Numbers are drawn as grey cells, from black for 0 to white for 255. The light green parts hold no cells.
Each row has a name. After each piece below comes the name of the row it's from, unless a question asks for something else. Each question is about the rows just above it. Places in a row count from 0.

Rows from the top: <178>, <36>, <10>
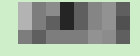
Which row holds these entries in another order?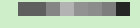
<178>
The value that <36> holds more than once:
[95]
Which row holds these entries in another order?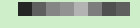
<36>
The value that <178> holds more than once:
[95]

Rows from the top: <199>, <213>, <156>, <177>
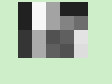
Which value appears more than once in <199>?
[33]
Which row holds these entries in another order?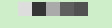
<177>

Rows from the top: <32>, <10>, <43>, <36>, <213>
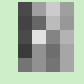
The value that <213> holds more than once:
[116]
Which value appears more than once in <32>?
[159]
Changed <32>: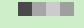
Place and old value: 1, [159]
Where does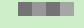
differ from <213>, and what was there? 1, [145]

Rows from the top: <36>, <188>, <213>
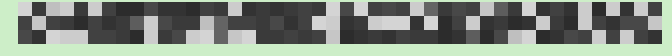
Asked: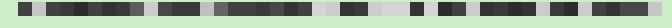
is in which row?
<188>
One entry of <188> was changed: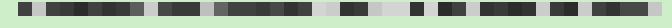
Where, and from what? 25, [204]
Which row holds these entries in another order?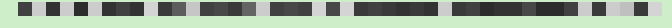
<36>
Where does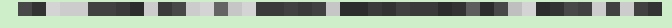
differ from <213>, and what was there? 24, [51]
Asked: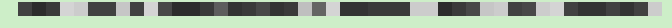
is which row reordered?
<188>
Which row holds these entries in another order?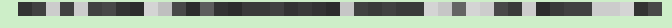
<213>
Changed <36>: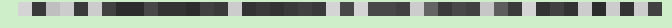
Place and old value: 25, [65]

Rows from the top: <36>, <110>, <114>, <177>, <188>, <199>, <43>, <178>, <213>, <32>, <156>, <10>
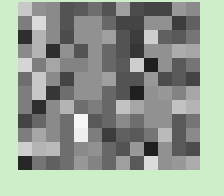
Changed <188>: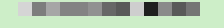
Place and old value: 10, [145]
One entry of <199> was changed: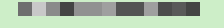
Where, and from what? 9, [152]
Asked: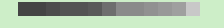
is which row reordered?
<36>
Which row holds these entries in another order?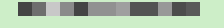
<199>

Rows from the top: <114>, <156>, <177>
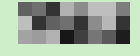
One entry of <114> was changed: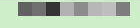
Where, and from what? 5, [190]
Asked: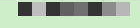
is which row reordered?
<156>
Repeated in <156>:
[51]
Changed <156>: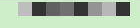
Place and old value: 5, [140]
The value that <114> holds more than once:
[190]

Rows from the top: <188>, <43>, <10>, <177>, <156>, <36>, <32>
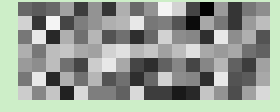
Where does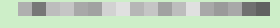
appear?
<177>
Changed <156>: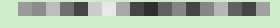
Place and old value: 16, [61]

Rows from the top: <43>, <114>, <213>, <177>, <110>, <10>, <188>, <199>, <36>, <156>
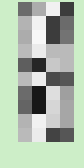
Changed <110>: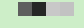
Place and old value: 3, [186]
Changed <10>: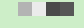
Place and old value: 0, [186]
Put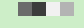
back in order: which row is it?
<114>
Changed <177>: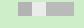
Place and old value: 0, [186]
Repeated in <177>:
[186]

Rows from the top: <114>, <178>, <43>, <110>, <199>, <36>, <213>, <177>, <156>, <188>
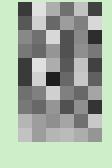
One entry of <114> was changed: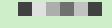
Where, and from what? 0, [58]
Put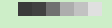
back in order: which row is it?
<114>

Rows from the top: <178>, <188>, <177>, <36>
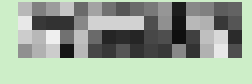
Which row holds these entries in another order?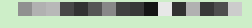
<36>
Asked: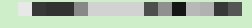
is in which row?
<188>
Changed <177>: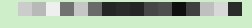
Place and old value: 4, [191]
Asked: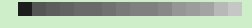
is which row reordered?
<178>
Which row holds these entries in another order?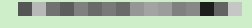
<178>

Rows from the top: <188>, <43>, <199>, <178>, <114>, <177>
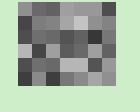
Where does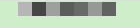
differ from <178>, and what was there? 5, [159]
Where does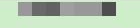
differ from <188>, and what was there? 0, [144]
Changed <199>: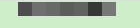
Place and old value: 3, [84]

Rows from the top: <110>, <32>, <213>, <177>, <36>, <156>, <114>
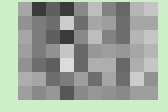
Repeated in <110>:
[58]
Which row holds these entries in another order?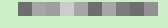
<32>
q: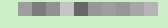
<177>
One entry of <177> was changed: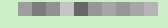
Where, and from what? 6, [158]
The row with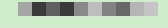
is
<110>
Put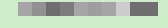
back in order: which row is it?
<32>

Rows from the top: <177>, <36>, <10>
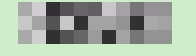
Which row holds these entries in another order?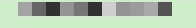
<10>
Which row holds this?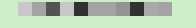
<36>
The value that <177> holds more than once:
[147]
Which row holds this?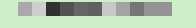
<177>
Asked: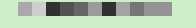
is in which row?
<10>

